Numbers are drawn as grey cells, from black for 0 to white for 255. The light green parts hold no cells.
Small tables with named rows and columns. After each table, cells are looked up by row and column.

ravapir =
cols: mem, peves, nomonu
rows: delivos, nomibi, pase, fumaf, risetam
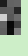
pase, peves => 88
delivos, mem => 28
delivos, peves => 99
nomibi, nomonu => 38
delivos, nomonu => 101
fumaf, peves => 8
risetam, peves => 12
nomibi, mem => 90
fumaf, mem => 100
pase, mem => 208
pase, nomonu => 107
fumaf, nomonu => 62
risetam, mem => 96
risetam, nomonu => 122
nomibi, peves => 92

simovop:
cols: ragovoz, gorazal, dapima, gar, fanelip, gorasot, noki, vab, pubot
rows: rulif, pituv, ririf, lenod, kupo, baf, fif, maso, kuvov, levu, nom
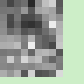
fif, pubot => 199
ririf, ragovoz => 129
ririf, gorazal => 75
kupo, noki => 108
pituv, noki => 172
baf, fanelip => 179
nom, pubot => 217
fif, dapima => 188
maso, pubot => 86
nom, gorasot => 80
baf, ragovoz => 159
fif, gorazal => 175

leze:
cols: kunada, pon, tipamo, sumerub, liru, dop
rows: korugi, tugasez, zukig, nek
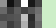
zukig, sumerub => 194
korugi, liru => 24
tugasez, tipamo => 92
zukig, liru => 43
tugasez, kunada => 104
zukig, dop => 119
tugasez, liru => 87
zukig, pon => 81
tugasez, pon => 64

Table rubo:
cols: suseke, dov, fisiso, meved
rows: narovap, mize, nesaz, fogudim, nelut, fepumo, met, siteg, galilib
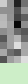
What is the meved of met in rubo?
163
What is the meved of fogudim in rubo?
141
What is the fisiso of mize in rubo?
81
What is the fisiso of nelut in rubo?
106
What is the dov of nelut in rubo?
156
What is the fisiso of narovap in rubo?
33
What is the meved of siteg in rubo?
167
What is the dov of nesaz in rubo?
147
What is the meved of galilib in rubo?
221
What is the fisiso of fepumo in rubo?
181
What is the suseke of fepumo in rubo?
88
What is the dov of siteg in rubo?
110
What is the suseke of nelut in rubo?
142
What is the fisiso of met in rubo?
221
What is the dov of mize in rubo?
144
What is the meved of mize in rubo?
151
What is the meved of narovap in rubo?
113
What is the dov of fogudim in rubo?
160
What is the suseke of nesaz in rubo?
183
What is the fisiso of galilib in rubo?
181
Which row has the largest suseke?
narovap

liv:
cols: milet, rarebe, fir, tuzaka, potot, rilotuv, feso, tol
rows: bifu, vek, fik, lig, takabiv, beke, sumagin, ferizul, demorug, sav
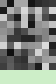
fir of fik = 30
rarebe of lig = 166
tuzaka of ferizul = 62
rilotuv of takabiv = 140
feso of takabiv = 132
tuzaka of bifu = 166
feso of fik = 76
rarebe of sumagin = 97
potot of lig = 22
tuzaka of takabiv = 76
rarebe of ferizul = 15
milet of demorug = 73
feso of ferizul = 148
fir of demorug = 56
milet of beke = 158
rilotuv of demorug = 123
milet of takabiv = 146
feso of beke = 132
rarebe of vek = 178
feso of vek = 98
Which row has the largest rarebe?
vek

